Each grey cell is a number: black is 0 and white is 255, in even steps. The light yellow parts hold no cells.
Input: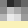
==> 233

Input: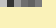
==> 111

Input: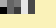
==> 58

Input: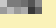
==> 170

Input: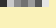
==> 155

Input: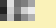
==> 85

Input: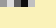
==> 95

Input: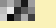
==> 78

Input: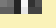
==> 230
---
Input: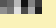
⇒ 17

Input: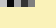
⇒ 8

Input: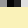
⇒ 6

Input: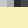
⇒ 46

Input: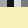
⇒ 22

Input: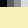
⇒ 8

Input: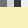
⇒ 56
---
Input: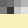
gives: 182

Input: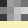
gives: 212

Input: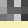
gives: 83

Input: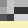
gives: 50

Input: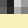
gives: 157

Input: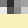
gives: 162
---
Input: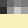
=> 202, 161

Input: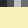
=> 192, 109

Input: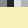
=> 225, 179

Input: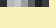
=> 197, 183

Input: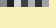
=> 213, 175

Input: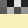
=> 223, 179

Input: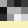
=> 238, 210

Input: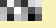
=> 254, 240

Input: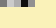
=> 203, 174
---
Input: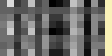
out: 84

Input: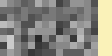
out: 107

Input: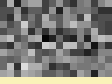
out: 49

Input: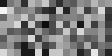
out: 61

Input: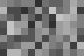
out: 61

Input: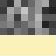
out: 34

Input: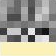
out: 143

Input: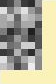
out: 112
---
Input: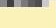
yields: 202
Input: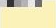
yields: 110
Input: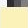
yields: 128
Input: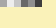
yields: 62
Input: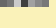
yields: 120
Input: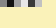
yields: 193
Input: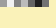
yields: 114
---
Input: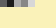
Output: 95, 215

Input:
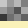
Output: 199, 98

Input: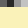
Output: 98, 194

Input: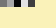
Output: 117, 62

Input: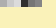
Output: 174, 133

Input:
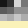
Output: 21, 172

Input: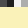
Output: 76, 173
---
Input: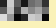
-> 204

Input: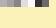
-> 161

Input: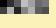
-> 49

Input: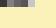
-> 128

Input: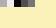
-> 238

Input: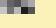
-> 100

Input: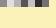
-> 223

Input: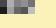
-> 175
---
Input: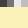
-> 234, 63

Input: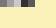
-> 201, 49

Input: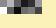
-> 253, 12

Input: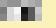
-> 246, 20

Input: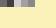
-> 208, 64

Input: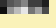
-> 229, 14

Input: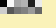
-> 249, 4

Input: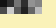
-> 202, 18
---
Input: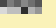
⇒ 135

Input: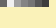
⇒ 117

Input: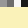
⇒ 108

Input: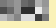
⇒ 92

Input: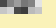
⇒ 119

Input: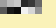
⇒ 41
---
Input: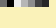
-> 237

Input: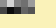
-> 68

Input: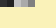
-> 49

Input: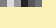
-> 218

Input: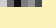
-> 107

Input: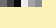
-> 65
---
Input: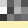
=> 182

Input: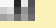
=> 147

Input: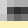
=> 46

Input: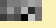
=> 44

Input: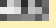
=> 180

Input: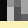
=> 82

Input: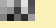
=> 196

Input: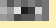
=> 210
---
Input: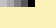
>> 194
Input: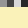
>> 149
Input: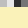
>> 190
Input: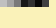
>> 192
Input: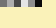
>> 114
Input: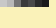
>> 200
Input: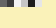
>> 101
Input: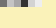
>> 113
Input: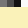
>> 118
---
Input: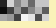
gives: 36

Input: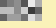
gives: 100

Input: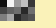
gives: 15

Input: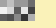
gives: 164

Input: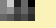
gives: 131

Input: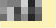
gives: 139

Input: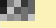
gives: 24

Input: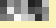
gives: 62
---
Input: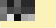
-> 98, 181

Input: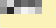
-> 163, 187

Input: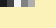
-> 28, 175

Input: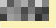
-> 197, 91

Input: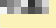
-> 105, 174

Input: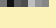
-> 120, 135

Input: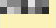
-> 188, 40

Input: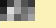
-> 18, 162

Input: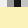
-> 240, 196
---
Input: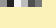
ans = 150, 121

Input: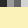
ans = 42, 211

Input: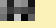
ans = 153, 95

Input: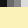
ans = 20, 220

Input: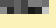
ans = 82, 197

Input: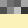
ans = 151, 52
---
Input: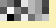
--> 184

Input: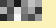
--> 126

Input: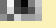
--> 45

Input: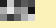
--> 146

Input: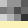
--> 136

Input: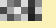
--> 112

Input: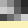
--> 190
